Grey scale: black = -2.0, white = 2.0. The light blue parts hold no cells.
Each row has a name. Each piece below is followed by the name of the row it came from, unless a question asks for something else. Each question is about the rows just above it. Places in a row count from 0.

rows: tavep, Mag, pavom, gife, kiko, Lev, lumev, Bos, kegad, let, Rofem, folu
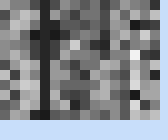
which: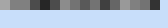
tavep
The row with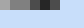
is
tavep
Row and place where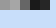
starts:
gife, 0
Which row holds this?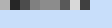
Rofem
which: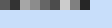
Bos

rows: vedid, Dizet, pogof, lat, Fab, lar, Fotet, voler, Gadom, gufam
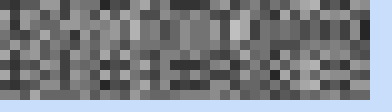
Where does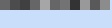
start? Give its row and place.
lar, 20
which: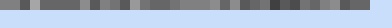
gufam
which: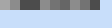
Dizet
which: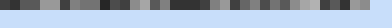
vedid
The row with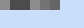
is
Dizet

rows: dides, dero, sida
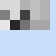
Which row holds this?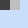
dero
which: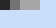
sida
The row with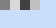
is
dero
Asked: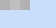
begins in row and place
dides, 2
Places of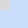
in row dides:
0 1
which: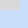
dides

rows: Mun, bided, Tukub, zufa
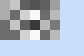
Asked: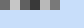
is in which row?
Tukub
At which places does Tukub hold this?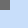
0
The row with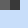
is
Tukub

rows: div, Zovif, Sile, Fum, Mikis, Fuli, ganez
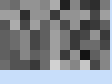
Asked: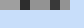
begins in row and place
Zovif, 0
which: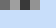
Fuli
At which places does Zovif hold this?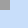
0 1 8 10
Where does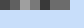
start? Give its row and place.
Mikis, 3
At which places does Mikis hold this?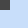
3 10
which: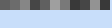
Fum

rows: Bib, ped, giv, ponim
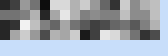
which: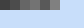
giv
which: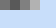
giv

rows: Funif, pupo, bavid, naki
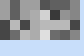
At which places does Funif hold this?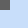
1 5 6
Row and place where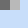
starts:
naki, 1
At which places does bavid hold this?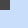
0 2 7
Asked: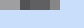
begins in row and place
Funif, 2
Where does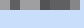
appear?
Funif
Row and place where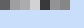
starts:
pupo, 1
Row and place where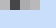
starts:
bavid, 1

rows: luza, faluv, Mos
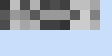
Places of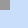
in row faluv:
1 4 5 6
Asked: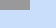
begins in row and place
faluv, 4
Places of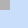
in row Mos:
3 9
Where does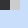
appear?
Mos
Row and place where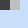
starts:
luza, 6
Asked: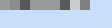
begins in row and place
faluv, 1

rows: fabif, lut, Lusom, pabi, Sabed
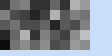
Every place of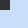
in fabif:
0 3 4 6
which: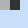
pabi
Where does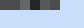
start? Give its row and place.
Lusom, 2
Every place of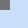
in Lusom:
1
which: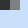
pabi
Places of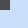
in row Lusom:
2 3 7

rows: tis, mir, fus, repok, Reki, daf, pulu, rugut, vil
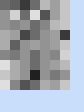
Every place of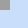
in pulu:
5
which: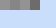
fus
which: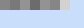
daf
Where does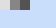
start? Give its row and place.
vil, 0
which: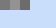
daf
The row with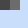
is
repok
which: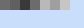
tis

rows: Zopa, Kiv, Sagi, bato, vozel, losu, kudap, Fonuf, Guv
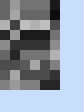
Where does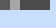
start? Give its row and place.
Fonuf, 0
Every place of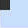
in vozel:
1 2 3 4

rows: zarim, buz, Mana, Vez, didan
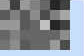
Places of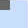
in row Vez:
0 2 3 4 5
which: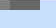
Vez
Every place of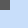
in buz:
0 2
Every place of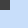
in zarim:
1 6
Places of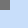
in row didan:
0

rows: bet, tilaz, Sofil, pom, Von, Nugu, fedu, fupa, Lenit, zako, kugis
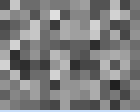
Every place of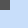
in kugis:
4 7 8
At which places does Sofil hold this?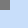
2 4
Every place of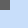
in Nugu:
4 7
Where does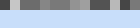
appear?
bet
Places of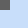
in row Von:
2 5 7 8 10

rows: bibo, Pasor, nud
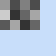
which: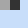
nud
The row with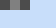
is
bibo
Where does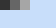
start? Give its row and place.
Pasor, 1
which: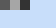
nud
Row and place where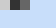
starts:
Pasor, 0
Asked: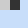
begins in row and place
Pasor, 0
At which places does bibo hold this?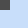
1 3

